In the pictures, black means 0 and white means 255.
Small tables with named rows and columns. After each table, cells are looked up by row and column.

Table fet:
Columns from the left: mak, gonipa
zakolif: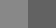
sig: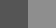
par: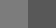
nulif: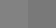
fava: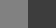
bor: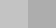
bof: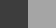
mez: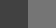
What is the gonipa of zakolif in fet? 98
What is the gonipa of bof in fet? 165
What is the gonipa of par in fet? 88
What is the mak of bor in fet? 195
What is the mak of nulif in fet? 130
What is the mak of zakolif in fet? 136
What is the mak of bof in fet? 61
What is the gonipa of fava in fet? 61
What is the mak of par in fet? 124
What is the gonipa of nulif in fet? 121
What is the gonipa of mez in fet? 117
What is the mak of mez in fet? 65

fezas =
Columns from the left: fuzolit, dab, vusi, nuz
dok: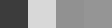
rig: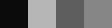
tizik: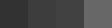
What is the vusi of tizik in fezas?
65
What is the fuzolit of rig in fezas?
11
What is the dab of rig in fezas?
182
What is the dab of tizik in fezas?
61
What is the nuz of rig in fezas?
134
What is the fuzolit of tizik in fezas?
50
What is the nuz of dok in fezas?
149
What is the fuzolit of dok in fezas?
60
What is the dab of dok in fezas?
216
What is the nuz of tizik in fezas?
103
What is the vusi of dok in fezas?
145
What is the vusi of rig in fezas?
94
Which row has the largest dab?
dok

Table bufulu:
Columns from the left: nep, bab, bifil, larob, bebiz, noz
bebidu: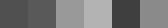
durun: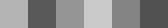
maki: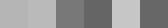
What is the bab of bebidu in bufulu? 89
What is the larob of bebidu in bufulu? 179
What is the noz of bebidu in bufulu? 138
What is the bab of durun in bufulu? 89
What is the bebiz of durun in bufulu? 132
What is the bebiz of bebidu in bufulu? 63
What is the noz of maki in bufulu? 103
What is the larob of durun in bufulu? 202
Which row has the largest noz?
bebidu

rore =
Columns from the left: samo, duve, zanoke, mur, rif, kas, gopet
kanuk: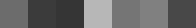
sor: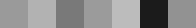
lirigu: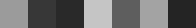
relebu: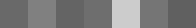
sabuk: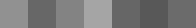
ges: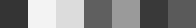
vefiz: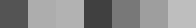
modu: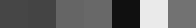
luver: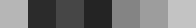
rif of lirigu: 94
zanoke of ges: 220
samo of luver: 182
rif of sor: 188
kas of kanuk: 128
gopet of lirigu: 36
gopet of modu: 114
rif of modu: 16
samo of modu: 70
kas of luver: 157
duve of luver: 43
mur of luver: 36
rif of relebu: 204
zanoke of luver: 70
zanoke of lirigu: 41
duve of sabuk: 103
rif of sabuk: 102
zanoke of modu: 101
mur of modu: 104
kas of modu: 234

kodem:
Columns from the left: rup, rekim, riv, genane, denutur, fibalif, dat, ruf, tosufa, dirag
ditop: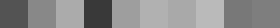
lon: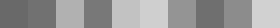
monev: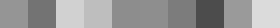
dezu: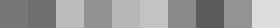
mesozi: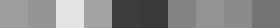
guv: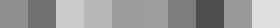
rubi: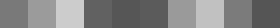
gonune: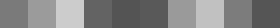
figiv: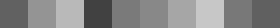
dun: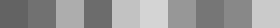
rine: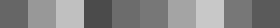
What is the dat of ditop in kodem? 169
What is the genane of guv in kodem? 182
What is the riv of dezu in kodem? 188
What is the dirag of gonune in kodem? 85
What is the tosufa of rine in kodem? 119
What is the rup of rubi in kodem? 121
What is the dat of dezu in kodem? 138
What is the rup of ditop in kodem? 83
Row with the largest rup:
mesozi

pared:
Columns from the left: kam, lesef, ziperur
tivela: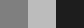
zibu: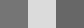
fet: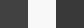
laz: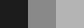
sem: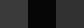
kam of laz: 28
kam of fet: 65
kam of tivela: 127
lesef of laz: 137
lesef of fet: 248
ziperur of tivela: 29
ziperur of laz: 180
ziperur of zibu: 103
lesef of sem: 6
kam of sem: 58
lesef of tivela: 188
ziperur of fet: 57
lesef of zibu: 219
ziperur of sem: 49
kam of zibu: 117
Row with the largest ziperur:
laz

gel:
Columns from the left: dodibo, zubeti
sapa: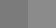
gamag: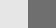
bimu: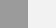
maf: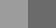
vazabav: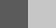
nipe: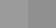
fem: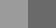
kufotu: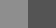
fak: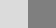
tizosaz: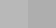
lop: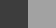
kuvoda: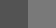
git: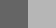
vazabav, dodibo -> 91
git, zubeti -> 182
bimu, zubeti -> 242
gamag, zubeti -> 111
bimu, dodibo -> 155
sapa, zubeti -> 139
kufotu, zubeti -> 84
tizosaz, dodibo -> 184
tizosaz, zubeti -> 174
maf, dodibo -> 156
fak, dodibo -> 219
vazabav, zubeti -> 198
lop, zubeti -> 162
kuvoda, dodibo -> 83
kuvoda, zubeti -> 121
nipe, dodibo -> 155
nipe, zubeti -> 144
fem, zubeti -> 106
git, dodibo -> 101
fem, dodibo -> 155

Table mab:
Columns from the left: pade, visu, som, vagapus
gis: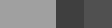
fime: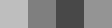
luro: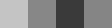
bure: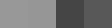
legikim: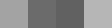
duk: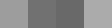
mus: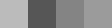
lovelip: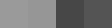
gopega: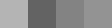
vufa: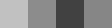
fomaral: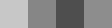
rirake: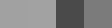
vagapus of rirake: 123
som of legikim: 97
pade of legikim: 163
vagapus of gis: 80
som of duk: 105
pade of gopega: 180
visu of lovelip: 150
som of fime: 72
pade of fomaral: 199
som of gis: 63
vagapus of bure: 88
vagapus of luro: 133
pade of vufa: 193
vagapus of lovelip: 84
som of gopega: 131
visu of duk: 113
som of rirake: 74
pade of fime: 190
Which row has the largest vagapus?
legikim

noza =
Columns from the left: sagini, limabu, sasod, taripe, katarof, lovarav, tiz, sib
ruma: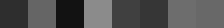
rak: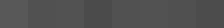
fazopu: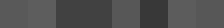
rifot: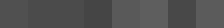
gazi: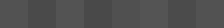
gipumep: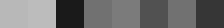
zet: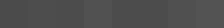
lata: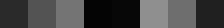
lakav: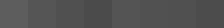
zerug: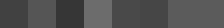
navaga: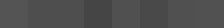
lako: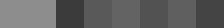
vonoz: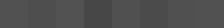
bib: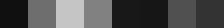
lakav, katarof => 84
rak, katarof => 81
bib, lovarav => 22
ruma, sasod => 18
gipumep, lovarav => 81
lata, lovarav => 143
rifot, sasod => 75
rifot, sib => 91
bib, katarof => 24
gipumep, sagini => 184
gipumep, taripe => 113
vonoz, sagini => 81
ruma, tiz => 109

